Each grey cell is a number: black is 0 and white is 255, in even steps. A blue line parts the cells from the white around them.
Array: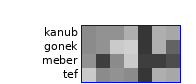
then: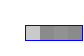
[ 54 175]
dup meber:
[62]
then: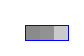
[208  54]
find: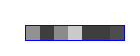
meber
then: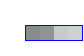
[ 54 175]
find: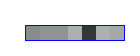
kanub
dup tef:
[139]

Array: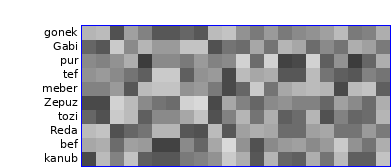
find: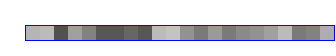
gonek
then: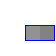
[130 102]

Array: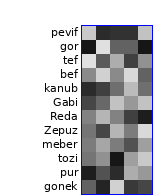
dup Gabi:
[194]
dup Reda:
[130]

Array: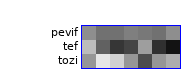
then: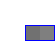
[120 113]
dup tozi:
[150]
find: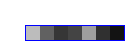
tef
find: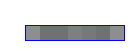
pevif

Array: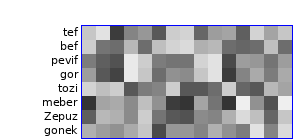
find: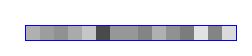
gonek
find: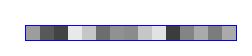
gor
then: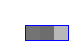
[109 191]
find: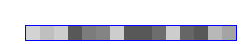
tozi
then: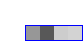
[102 157]

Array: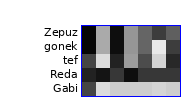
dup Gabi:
[205]
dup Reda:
[55]

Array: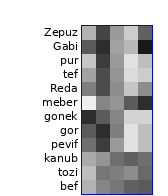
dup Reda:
[141]
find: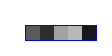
Gabi

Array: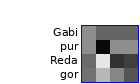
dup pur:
[142]
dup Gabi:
[100]
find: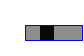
pur

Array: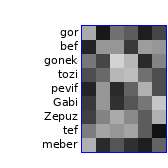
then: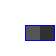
[30 99]
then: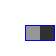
[ 85 119]
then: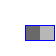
[190 112]
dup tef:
[164]
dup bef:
[150]

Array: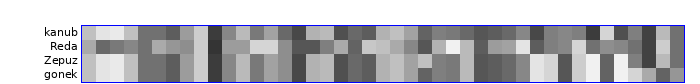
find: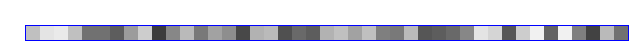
Zepuz
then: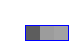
[228  93]
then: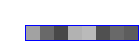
[178 192]
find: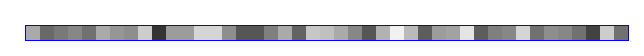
Reda
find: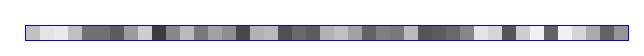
gonek
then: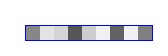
[ 66 186]

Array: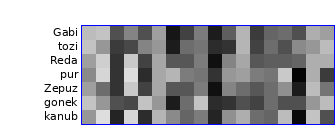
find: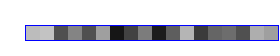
Gabi
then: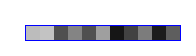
[181  59]
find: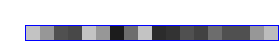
gonek

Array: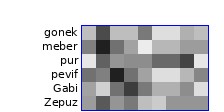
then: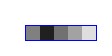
[222 183]
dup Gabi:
[176]
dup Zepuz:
[149]
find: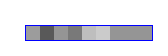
Zepuz
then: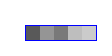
[149 149]
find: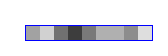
Gabi

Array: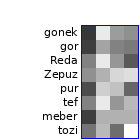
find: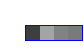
gor
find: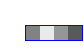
Reda
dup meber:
[177]

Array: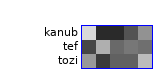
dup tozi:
[97]
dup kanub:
[42]

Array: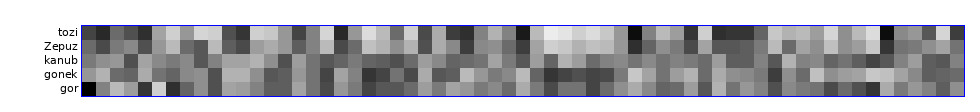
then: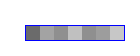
[ 53 115]
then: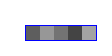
[130  53]
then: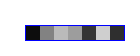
[53 53]
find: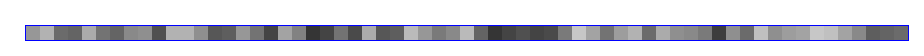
gonek
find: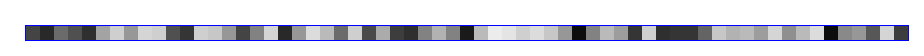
tozi
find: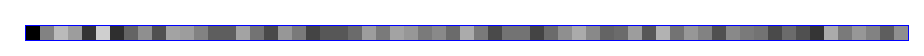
gor
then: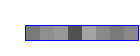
[ 87 130]

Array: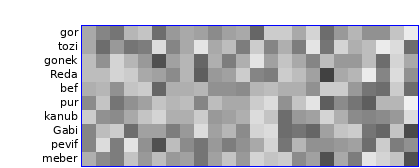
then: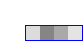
[169 189]
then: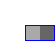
[204 204]

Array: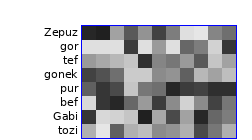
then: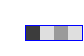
[103 125]
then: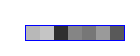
[197 162]
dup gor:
[223]
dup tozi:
[176]
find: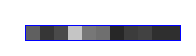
pur
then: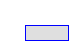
[ 60 223]

